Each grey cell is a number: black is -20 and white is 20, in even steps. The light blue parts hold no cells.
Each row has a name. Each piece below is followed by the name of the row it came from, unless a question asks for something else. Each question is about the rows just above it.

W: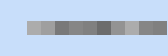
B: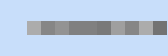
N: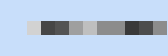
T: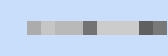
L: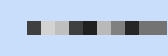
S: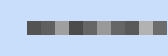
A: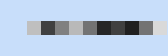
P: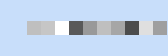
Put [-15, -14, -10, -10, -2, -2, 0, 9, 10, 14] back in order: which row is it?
A
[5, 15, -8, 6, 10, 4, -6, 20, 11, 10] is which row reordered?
P
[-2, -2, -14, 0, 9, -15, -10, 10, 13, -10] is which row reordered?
L
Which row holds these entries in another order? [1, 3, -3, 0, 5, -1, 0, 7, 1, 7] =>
W
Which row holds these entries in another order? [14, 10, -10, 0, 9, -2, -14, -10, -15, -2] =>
A

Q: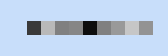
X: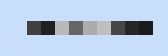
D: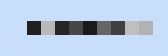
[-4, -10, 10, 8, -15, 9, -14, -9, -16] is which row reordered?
D
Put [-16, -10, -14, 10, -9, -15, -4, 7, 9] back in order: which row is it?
X
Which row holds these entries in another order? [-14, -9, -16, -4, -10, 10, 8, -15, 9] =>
D
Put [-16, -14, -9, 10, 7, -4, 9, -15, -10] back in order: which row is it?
X
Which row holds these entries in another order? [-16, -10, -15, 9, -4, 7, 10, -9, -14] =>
X

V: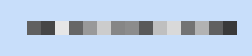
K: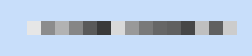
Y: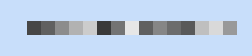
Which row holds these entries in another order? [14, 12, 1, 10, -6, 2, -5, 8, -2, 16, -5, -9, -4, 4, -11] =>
V
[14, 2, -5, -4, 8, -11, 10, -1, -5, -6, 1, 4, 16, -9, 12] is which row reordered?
K
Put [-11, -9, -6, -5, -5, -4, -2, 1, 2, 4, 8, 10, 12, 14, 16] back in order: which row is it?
V
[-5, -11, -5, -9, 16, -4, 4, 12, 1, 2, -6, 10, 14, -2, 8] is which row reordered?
V

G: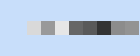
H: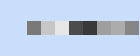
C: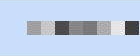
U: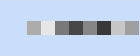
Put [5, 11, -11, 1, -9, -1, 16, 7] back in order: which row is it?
U
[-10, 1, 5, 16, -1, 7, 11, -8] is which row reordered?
C
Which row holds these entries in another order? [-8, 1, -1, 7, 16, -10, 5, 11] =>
C
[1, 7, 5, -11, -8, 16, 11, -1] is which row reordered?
H
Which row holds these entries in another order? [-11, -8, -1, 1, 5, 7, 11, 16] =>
H
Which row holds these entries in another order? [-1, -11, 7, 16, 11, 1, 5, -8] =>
H

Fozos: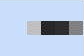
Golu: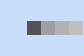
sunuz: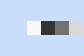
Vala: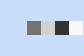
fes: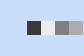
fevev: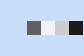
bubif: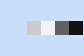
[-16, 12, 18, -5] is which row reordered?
fevev
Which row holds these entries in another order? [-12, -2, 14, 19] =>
sunuz
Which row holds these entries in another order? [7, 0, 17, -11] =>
fes
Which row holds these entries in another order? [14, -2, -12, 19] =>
sunuz
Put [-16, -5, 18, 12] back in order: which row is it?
fevev

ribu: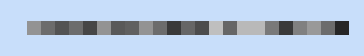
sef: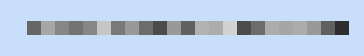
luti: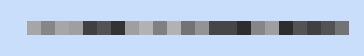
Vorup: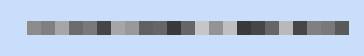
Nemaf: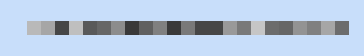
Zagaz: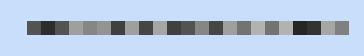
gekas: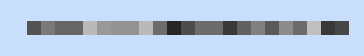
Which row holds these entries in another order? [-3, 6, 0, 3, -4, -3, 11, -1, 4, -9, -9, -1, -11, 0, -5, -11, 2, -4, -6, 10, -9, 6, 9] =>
Nemaf
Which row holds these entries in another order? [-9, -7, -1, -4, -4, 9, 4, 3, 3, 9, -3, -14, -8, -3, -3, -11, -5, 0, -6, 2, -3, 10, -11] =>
gekas
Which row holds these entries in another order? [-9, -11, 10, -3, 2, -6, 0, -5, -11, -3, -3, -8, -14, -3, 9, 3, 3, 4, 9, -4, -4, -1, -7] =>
gekas
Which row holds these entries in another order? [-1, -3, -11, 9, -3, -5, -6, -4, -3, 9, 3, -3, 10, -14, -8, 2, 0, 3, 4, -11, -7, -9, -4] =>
gekas
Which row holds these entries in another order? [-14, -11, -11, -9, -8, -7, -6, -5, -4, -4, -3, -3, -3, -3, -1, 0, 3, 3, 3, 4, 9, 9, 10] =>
ribu
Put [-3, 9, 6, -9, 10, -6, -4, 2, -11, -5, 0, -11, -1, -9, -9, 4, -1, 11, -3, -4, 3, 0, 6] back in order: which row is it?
Nemaf
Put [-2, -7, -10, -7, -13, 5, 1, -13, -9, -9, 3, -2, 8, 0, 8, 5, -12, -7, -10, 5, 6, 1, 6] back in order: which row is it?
luti

